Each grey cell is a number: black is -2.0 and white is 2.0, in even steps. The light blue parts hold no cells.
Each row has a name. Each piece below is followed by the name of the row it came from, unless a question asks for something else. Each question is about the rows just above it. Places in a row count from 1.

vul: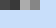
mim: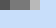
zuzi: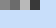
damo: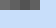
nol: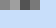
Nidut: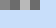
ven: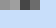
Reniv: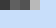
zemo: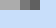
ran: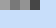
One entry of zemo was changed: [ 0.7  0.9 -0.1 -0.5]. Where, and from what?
2, [0.7]
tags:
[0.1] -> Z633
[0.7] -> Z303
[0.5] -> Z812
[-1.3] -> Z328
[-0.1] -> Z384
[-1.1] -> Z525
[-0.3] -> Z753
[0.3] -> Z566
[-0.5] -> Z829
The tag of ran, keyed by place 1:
Z812

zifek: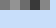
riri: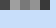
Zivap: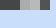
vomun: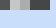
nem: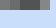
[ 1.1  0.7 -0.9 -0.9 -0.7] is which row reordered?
vomun
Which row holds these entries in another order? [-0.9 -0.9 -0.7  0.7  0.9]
Zivap
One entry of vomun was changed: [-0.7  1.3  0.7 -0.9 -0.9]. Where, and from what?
2, [1.1]
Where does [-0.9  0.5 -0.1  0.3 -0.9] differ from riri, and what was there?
5, [-1.1]

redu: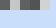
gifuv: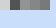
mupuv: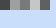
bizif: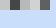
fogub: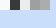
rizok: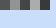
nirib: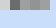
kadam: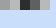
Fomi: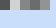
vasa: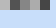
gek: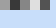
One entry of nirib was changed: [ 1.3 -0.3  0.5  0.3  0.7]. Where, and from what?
5, [0.5]
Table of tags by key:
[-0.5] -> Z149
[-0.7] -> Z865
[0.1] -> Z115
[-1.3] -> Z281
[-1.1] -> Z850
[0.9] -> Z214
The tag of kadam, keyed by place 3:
Z281
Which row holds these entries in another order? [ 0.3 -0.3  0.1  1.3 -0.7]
Fomi
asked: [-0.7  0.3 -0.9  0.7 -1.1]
rizok

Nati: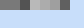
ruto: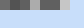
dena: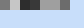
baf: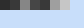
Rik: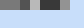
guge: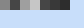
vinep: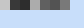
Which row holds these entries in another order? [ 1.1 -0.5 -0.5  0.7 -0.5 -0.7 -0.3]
ruto
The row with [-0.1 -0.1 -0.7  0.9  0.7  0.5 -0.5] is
Nati
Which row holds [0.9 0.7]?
Nati
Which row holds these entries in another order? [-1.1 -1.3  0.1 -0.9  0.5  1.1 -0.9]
guge
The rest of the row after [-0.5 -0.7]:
[-0.1]
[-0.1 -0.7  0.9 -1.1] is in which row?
Rik
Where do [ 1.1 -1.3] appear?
dena

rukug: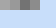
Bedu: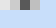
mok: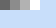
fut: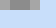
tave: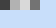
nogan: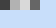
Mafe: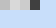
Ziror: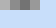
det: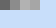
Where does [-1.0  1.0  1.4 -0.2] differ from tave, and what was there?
2, [0.8]
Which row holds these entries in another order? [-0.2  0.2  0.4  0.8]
Ziror

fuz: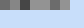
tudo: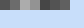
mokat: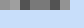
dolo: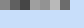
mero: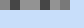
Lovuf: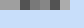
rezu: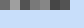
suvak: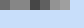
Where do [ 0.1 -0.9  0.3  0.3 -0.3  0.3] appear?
fuz
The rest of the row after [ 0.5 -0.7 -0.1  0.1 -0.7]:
[0.7]
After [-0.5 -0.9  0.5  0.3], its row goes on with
[ 0.9 -0.3]
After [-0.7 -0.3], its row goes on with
[ 0.7  0.3 -0.9 -0.7 -0.5]
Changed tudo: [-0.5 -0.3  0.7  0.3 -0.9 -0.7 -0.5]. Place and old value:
1, [-0.7]
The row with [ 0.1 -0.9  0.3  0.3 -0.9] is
mero
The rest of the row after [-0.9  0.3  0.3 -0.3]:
[0.3]

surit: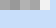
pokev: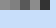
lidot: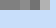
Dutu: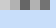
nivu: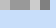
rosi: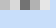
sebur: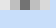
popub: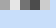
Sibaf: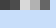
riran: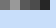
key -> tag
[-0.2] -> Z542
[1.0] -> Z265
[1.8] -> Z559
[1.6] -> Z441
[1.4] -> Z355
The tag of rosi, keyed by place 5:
Z441
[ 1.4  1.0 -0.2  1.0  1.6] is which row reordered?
sebur
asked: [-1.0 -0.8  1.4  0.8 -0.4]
Sibaf

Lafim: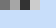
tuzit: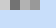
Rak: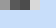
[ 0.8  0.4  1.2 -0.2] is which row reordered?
tuzit
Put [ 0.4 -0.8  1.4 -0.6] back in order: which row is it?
Rak
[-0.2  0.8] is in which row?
tuzit
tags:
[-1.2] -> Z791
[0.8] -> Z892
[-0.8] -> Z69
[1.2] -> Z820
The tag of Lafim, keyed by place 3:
Z791
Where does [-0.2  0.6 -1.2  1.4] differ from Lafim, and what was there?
4, [1.2]

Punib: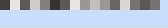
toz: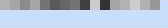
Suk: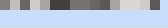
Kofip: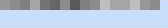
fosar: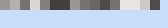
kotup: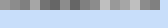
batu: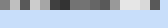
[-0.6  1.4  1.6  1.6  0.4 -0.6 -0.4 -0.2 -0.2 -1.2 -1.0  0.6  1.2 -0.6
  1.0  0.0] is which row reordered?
batu
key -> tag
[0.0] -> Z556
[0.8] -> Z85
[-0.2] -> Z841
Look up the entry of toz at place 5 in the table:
Z841
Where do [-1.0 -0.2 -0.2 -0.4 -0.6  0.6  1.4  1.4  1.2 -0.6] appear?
Suk
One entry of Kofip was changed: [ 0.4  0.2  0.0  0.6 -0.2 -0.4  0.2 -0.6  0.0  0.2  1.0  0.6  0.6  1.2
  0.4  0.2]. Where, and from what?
14, [1.0]
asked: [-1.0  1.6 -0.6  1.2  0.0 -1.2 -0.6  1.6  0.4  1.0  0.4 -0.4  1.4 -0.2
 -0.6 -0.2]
Punib
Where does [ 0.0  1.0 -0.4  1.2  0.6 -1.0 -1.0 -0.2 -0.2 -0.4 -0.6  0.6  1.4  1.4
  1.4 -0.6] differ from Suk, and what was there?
15, [1.2]
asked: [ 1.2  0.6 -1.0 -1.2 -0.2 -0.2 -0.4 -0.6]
batu

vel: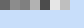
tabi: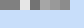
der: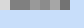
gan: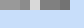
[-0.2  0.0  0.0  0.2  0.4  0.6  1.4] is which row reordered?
der
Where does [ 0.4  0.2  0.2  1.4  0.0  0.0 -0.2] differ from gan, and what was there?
2, [0.4]
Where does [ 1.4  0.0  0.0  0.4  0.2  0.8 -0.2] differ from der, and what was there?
6, [0.6]
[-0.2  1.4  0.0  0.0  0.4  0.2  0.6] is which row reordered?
der
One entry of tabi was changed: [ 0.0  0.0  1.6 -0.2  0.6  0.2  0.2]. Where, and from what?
6, [0.4]

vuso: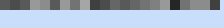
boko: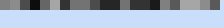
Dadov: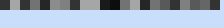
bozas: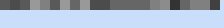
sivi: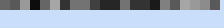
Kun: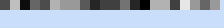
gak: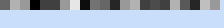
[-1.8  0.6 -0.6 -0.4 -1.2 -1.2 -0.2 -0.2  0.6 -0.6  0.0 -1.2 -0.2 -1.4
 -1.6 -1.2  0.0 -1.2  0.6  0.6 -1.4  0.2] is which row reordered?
Dadov
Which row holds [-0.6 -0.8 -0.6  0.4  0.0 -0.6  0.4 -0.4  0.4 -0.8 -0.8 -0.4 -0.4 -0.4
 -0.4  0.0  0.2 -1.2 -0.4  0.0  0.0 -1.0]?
bozas
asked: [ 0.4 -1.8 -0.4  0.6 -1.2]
sivi
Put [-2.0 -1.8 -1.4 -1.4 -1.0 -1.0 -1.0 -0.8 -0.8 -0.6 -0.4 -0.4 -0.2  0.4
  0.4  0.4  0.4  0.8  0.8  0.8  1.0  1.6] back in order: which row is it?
Kun
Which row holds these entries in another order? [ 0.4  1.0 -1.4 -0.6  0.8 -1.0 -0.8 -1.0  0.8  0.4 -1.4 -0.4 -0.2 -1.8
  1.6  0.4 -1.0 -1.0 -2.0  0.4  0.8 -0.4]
gak
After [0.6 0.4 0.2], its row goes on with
[-0.6]
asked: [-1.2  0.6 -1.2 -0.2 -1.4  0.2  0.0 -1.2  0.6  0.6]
Dadov

